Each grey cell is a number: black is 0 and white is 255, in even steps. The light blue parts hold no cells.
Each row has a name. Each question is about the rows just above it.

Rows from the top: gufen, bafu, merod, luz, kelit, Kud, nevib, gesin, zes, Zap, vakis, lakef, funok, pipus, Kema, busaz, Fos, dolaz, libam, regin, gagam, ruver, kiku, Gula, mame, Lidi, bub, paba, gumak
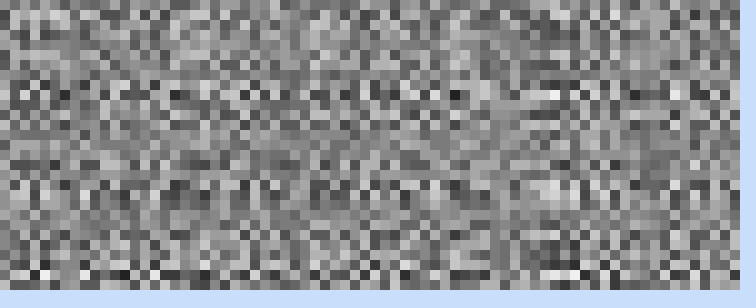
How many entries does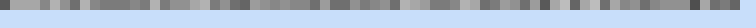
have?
74
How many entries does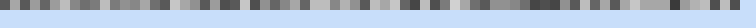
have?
74
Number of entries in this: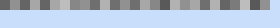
27
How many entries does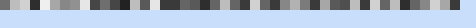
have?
46
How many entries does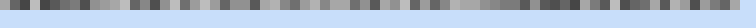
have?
74

